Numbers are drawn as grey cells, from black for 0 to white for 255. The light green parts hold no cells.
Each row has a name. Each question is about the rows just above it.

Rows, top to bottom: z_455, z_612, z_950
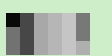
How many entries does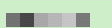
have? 6
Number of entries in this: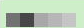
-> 5

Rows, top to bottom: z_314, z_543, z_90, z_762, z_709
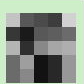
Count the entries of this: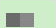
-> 2
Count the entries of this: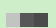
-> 3

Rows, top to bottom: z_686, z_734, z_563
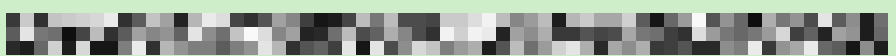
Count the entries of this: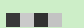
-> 4
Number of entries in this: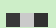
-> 3
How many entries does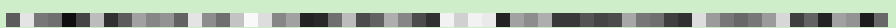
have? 63
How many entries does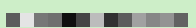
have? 13
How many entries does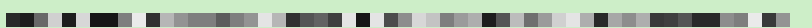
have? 56
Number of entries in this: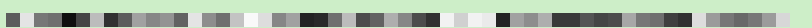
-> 56
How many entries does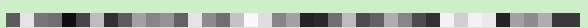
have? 41

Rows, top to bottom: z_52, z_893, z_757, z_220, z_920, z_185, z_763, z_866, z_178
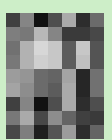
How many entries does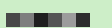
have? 6
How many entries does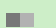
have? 2

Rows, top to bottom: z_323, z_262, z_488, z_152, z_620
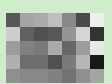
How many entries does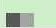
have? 2
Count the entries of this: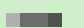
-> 4

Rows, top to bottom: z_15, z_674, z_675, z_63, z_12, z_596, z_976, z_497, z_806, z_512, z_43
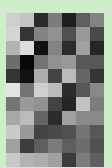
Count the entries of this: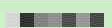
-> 7
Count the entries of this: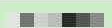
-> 7
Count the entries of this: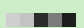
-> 5
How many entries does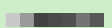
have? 7

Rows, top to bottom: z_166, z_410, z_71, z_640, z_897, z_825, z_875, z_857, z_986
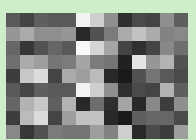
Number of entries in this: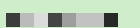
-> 8
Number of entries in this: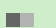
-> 2
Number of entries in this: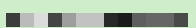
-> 13
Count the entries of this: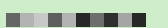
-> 10
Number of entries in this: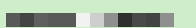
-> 12
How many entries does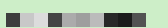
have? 10

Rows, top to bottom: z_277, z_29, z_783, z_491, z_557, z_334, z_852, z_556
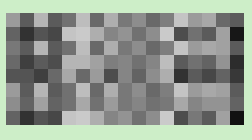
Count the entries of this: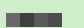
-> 4
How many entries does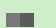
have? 2
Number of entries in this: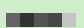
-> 5
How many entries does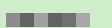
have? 6

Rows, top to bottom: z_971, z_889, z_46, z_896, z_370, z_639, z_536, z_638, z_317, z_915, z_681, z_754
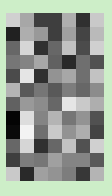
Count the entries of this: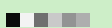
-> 6
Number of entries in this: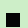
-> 1

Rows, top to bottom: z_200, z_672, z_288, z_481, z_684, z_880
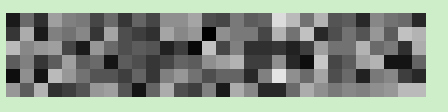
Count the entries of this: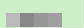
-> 4
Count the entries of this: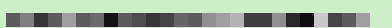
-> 26
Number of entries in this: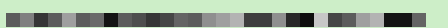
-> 30
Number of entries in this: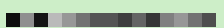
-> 15
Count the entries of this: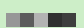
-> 5

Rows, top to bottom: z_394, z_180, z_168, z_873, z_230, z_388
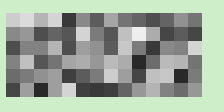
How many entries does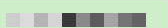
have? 10
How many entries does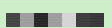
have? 7
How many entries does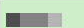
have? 4
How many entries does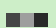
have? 3
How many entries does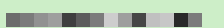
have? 14
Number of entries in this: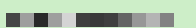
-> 12

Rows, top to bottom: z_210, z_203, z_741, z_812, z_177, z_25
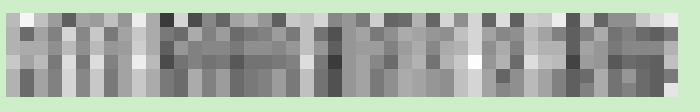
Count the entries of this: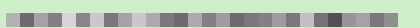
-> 28
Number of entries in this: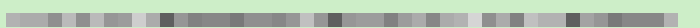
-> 48
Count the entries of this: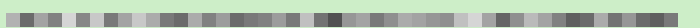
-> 48

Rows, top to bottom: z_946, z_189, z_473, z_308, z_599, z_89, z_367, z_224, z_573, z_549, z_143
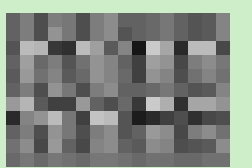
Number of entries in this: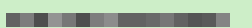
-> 16
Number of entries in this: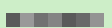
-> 7
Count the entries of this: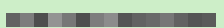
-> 15
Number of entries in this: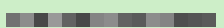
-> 15

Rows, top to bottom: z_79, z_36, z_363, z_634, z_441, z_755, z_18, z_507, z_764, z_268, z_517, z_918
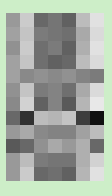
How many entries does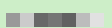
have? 7
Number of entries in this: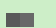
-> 2
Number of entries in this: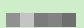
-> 5
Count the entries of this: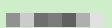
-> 7
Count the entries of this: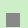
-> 1
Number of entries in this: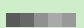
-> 5
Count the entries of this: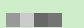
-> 4

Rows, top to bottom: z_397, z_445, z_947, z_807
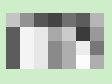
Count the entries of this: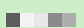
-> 5
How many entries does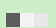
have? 3

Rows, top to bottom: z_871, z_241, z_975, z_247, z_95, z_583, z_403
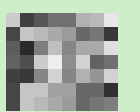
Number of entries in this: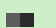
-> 2
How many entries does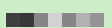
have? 7
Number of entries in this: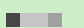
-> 4
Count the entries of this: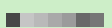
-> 7
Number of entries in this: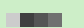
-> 4
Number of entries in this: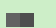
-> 2

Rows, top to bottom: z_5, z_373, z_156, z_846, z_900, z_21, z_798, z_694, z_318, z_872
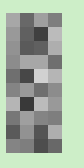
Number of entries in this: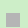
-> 1
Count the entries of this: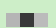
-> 3
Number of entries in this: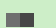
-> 2
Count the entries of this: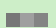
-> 3
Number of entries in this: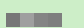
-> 4

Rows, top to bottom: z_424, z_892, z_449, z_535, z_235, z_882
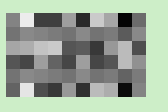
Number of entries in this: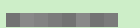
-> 8
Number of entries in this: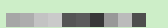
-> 10
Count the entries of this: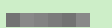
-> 6
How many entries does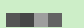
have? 4

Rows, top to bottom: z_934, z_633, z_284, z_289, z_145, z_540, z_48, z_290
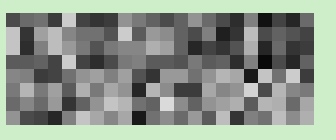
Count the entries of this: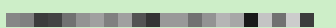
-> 22
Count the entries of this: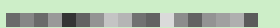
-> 18
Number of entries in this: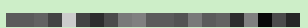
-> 21
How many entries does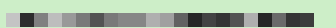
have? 22
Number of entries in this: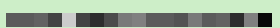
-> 19
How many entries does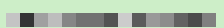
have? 15
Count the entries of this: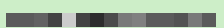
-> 15

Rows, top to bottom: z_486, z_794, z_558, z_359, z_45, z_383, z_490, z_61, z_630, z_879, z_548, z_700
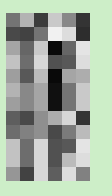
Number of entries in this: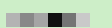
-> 6
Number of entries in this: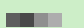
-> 4
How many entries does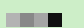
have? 4
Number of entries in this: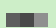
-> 3
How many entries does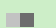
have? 2

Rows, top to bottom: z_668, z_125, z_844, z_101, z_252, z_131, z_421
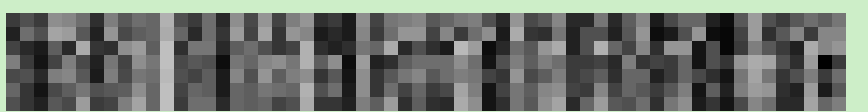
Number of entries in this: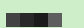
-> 4
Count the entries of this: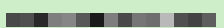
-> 15
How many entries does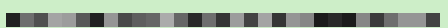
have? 31
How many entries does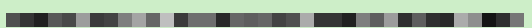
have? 37
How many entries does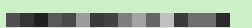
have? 16

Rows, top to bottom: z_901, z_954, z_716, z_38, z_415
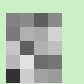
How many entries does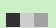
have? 3
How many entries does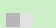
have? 2
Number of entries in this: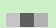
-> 3
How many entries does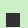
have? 1
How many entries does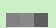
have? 3
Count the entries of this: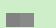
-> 2
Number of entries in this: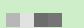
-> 4

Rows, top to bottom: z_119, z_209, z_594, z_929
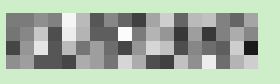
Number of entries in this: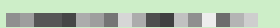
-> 18
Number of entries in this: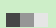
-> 3
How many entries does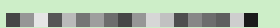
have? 18

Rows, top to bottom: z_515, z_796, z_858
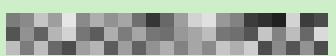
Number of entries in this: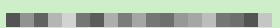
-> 19
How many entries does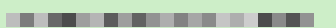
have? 22
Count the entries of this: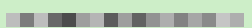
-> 17

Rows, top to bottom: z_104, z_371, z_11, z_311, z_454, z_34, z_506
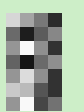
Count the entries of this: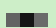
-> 3
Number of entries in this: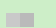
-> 2
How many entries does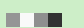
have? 4
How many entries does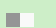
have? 2
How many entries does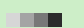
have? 4
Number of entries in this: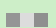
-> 3
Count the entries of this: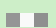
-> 3

